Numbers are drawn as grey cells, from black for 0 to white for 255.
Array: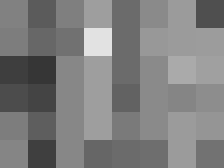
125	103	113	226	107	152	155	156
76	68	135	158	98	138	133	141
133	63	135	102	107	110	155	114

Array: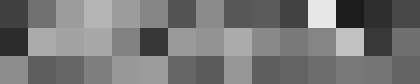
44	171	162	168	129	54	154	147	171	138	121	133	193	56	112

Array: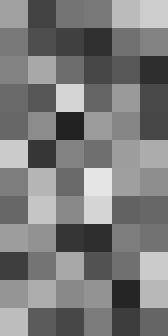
121	78	64	48	113	130
106	87	213	100	154	73
203	54	131	110	157	172
103	197	137	213	98	103
62	116	168	82	112	203
189	91	71	124	61	101

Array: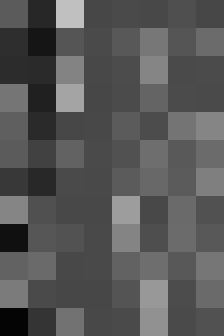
46	21	85	74	88	119	85	107
117	32	164	71	75	100	75	74
91	65	98	74	81	110	89	107
133	80	72	72	157	72	106	81
98	106	72	73	98	110	88	118
4	52	114	72	74	145	74	81

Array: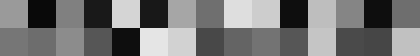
118	109	140	86	14	229	210	72	100	115	86	197	74	70	193

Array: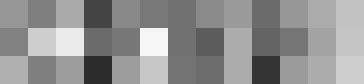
129	206	234	107	119	246	113	92	172	99	117	163	197

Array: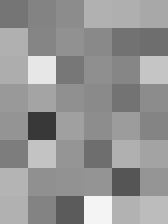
176	133	145	137	114	110
153	164	144	138	115	140
125	195	149	110	176	163
177	131	91	244	178	188
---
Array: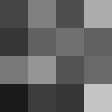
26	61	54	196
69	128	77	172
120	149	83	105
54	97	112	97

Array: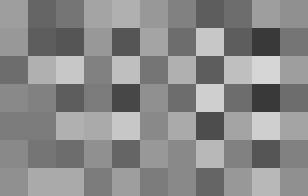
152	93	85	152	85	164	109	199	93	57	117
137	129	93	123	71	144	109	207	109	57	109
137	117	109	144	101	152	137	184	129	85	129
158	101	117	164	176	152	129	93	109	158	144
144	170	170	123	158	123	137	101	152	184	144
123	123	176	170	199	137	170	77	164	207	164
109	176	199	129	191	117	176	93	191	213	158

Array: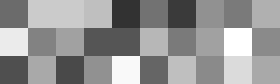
79	169	73	145	249	101	191	138	219	169
235	130	161	85	85	183	122	161	255	138
107	203	203	191	50	114	58	145	122	176

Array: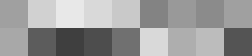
168	92	63	77	112	217	174	188	84
160	209	232	217	201	131	153	139	160

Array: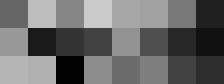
181	175	3	141	108	127	66	45
153	25	52	66	147	79	39	18
102	189	134	203	167	161	120	32

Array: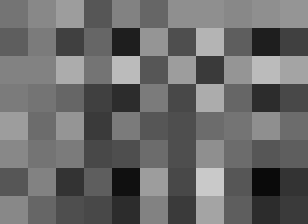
86	130	51	94	16	157	72	201	86	10	51
94	123	64	102	30	149	78	180	94	30	64
136	102	78	72	44	130	58	164	94	44	58
123	116	102	64	44	123	72	172	102	44	72
136	116	123	72	78	108	78	143	108	86	94
157	108	149	58	123	86	78	108	116	143	108
116	136	157	86	130	102	143	143	136	143	149
130	130	172	116	187	86	157	58	149	187	164
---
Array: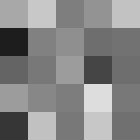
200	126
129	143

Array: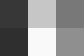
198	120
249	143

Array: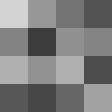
151	115
60	144

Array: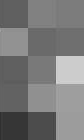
129	124
106	111

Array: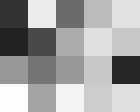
236	107
73	171

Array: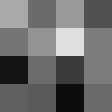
107	154
147	222
